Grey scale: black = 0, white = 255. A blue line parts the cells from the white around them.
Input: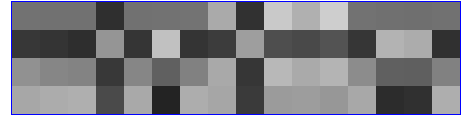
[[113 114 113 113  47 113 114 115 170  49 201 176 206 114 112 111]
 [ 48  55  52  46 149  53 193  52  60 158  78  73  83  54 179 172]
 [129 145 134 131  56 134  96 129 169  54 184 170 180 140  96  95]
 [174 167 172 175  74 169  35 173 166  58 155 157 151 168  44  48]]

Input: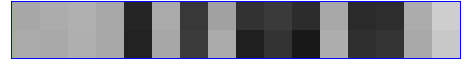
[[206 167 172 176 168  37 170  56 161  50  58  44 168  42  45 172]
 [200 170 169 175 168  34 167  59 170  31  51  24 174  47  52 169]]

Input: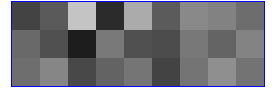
[[109  67  90 196  43 171  91 137 130]
 [131 105  80  29 121  80  76 120 100]
 [115 110 134  72  99 117  67 116 143]]

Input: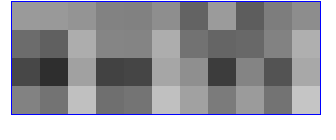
[[141 154 153 148 130 129 142  99 155  93 125]
 [175 108  96 173 133 132 173 114 101 104 130]
 [168  71  46 161  66  69 166 143  60 132  83]
 [197 130 115 192 111 116 192 161 123 155 115]]

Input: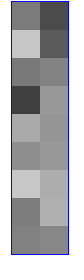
[[ 75 123]
 [ 90 198]
 [131 121]
 [152  63]
 [149 170]
 [152 142]
 [173 200]
 [176 125]
 [135 129]]

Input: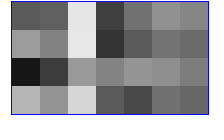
[[134  90  96 230  63 113 145]
 [107 156 130 231  51  90 115]
 [125  22  60 153 131 148 143]
 [103 182 147 214  90  72 112]]

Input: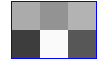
[[179 171 147]
 [ 87  61 250]]

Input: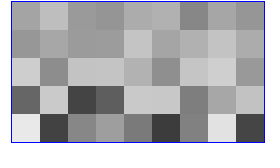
[[150 164 190 154 149 172 177 135 166]
 [172 151 167 155 156 196 165 177 195]
 [153 206 141 195 196 178 143 197 207]
 [194 102 202  68  94 201 200 126 167]
 [ 69 233  66 135 158 122  60 129 226]]
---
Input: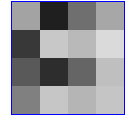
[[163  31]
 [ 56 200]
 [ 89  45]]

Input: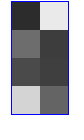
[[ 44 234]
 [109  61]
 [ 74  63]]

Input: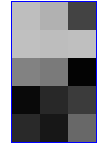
[[190 177]
 [192 189]
 [130 122]]

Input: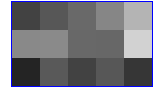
[[ 66  87]
 [137 138]
 [ 36  89]]

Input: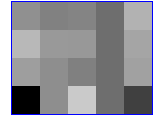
[[144 129]
 [184 153]
 [158 142]]

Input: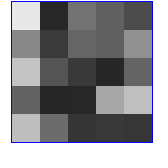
[[232  39]
 [136  58]
 [195  84]]

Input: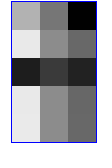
[[178 118]
 [233 140]
 [ 29  58]]

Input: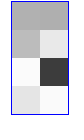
[[177 175]
 [188 233]
 [251  60]]
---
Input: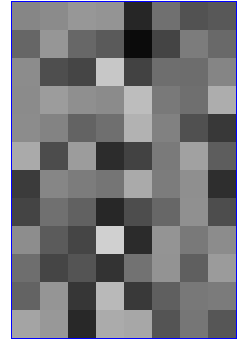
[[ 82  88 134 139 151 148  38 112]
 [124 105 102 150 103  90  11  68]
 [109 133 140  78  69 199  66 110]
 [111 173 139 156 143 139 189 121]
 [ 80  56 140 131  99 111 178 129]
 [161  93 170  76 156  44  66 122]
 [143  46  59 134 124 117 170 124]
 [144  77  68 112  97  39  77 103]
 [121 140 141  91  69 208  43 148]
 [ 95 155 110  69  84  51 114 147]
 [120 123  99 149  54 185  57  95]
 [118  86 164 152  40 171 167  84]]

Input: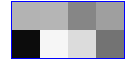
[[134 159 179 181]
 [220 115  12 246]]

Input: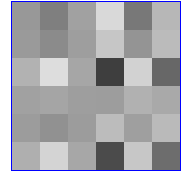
[[120 183 152 127 161 217]
 [148 187 154 139 158 198]
 [210 103 178 221 166  62]
 [177 169 161 165 158 157]
 [159 186 156 145 156 188]
 [199 109 175 212 167  75]]

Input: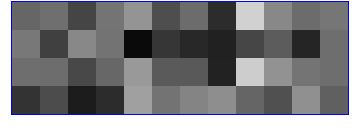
[[108 118 102 111  69 116 148  78 108  44 209 136]
 [ 37 110 120  64 136 115  10  54  40  33  70  92]
 [116 110 110 109  72 103 153  90  89  34 205 146]
 [144  96  51  76  28  44 160 115 132 142 101  80]]

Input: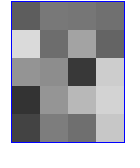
[[118 112  93 120]
 [163 100 218 109]
 [ 56 205 148 141]
 [184 211  51 149]
 [111 199  67 125]]

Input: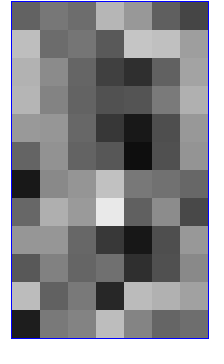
[[ 95  69  98 119 109 182 152]
 [192 158 190 108 117  89 197]
 [ 97 163 178 139 101  64  47]
 [122 176 181 131  99  81  84]
 [ 78 152 153 150 103  55  24]
 [ 80 148 100 146  99  87  14]
 [113 103  24 137 149 193 120]
 [140  72 103 175 154 233  96]
 [ 78 152 150 150 103  56  23]
 [ 80 137  88 129 101 112  47]
 [177 161 188  97 121  39 187]
 [101 110  29 121 131 189 132]]

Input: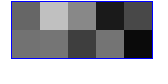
[[ 26  72 102 192 136]
 [116  10 114 117  62]]
